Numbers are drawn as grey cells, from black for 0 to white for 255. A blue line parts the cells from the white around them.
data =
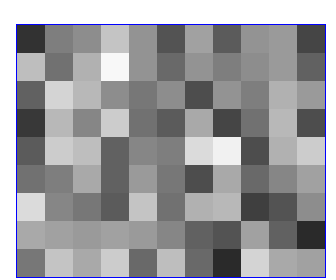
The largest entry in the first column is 219
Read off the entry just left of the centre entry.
134
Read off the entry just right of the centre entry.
219
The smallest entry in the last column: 42
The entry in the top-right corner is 69
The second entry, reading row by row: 126
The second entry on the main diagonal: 113
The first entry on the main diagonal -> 50
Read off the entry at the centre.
126
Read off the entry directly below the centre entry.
119
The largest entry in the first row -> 196
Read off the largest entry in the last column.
204
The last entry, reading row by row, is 161
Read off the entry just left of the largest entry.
177
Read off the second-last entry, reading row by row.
169
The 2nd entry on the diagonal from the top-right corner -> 154
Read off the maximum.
248
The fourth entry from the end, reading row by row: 42
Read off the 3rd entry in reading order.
141
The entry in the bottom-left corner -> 119
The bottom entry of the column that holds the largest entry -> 204
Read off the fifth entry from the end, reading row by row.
105
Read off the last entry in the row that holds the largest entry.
97
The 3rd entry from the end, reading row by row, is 212

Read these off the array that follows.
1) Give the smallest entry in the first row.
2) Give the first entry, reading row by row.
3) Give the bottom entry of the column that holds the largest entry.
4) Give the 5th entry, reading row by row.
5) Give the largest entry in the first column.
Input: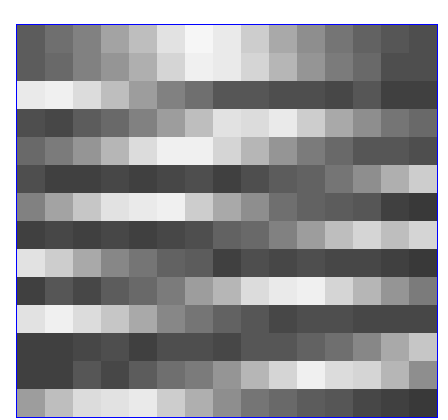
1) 78
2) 92
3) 175
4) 190
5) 234

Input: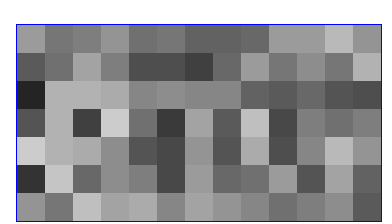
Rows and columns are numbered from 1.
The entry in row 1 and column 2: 118
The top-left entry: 155
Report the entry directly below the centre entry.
148
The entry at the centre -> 163
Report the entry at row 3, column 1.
36
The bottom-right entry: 90
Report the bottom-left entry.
148
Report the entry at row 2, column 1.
90
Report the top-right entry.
148
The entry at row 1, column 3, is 126
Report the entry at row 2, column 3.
163
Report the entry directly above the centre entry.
134
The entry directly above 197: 178

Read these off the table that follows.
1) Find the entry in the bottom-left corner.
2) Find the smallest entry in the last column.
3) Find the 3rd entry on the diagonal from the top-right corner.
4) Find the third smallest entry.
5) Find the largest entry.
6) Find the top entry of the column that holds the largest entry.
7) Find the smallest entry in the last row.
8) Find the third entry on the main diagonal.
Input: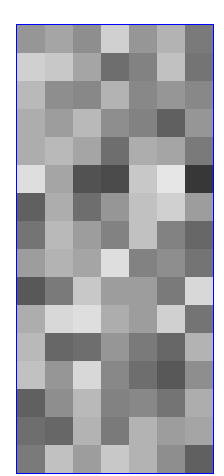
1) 122
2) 55
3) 136
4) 82
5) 230
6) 179
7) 96
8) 136

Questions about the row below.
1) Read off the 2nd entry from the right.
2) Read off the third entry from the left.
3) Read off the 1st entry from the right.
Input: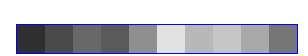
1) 168
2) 104
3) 118

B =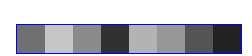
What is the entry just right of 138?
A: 49
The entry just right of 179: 151

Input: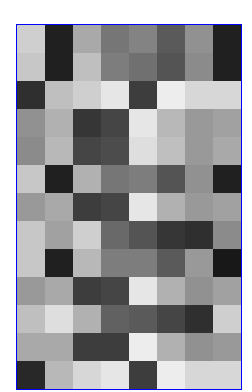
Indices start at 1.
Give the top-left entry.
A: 207
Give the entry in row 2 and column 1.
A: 199
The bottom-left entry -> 40
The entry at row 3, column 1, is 47
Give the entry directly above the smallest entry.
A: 139
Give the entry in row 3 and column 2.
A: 191
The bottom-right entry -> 215
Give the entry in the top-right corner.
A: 32
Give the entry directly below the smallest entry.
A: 161
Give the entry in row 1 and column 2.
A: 32
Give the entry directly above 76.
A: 69
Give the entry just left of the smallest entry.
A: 153
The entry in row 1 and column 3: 169

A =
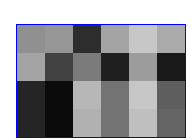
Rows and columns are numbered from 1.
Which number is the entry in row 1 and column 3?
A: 45
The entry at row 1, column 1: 144
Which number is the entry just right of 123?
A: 31
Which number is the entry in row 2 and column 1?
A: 164
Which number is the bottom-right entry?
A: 100

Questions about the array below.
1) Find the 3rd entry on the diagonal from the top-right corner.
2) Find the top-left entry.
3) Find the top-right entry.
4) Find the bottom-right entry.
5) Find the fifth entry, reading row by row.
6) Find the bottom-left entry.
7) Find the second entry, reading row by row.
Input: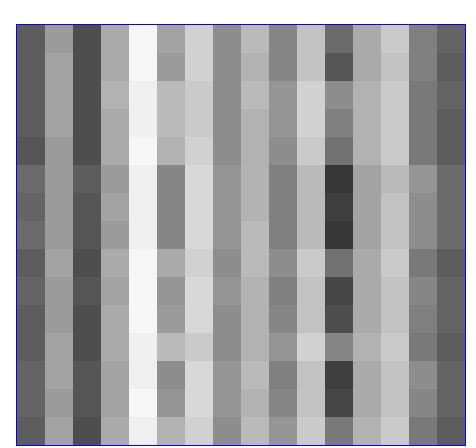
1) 202
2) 93
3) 100
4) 93
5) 246
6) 93
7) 155

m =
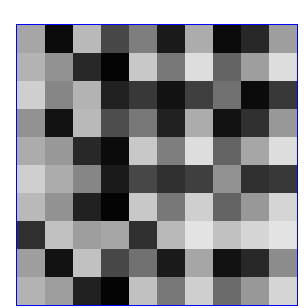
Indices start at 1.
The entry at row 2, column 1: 179
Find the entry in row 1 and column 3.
185
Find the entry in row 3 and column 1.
207
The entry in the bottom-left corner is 179
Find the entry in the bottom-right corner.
213
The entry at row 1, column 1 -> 166
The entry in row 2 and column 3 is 40
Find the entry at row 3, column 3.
179
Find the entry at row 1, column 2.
11
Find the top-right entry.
158
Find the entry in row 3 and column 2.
134

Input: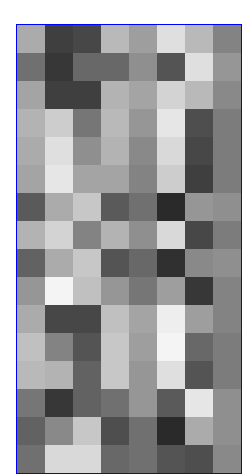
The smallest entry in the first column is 90
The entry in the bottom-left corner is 112
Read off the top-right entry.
131
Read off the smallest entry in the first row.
63
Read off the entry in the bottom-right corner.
137
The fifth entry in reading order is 158
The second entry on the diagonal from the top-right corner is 223
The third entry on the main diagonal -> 63
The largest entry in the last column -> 150
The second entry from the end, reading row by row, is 78
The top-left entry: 171
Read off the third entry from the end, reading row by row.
84
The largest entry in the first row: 223
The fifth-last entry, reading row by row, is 104
